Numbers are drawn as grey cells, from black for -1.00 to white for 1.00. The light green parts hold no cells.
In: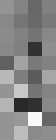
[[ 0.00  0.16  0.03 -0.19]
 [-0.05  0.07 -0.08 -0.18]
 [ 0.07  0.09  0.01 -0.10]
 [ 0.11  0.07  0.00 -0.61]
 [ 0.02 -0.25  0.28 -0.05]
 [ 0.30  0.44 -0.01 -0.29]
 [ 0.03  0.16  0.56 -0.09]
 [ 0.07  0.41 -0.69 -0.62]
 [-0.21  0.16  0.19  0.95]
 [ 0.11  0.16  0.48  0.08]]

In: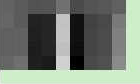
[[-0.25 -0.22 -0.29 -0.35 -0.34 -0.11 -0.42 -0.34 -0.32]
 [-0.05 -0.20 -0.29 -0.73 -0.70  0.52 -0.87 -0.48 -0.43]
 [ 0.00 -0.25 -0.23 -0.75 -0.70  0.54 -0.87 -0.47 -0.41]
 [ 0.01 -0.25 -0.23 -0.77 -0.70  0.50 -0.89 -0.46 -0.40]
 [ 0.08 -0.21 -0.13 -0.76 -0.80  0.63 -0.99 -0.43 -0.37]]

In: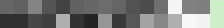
[[-0.01 -0.20 -0.25  0.03 -0.34 -0.48 -0.24 -0.20 -0.15 -0.21 -0.36 -0.40
  -0.13  0.91  0.00]
 [ 0.90 -0.62 -0.63 -0.44 -0.50  0.38 -0.61 -0.72  0.18 -0.55 -0.32  0.28
   0.06  0.37  0.93]]

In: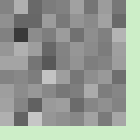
[[-0.07  0.03  0.37 -0.18 -0.03  0.01  0.26 -0.08  0.22]
 [-0.18  0.13 -0.19 -0.19  0.22 -0.05  0.16  0.08  0.27]
 [ 0.41  0.01 -0.55  0.10 -0.01  0.22 -0.11  0.11  0.00]
 [ 0.25  0.18  0.38  0.24 -0.19  0.03  0.18  0.09 -0.03]
 [ 0.23  0.29  0.29 -0.08 -0.31  0.02  0.15 -0.01  0.03]
 [-0.14  0.03  0.07 -0.02  0.53  0.24 -0.07  0.11  0.20]
 [ 0.05  0.24  0.10  0.19  0.07 -0.07 -0.01  0.34 -0.02]
 [ 0.03  0.27  0.04 -0.24  0.21  0.24 -0.16  0.05  0.13]
 [ 0.30  0.38 -0.22  0.55  0.18  0.12  0.06  0.27 -0.04]]

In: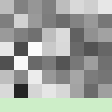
[[ 0.81  0.48  0.01  0.18  0.00  0.48  0.70  0.62]
 [-0.07 -0.01  0.65  0.21 -0.02 -0.15  0.03  0.20]
 [ 0.27  0.21  0.00 -0.12  0.49  0.72 -0.24  0.14]
 [-0.20  0.81 -0.41  0.98  0.58  0.70 -0.18 -0.35]
 [-0.12 -0.37  0.95 -0.18 -0.04 -0.34 -0.06  0.24]
 [-0.08  0.49  0.07  0.85  0.19  0.01  0.30 -0.03]
 [ 0.25  0.70 -0.72  0.67  0.80  0.69  0.28 -0.16]]

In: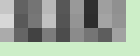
[[ 0.13  0.55 -0.23 -0.09  0.44 -0.32  0.20 -0.63  0.25]
 [ 0.15  0.69 -0.30 -0.07  0.51 -0.34  0.16 -0.65  0.29]
 [ 0.26  0.34 -0.21 -0.48 -0.03 -0.40  0.09 -0.08 -0.27]]

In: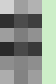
[[ 0.40  0.65  0.25]
 [-0.51 -0.62 -0.40]
 [ 0.14  0.24 -0.01]
 [-0.55 -0.68 -0.43]
 [ 0.11  0.11  0.04]
 [ 0.24  0.36  0.03]]
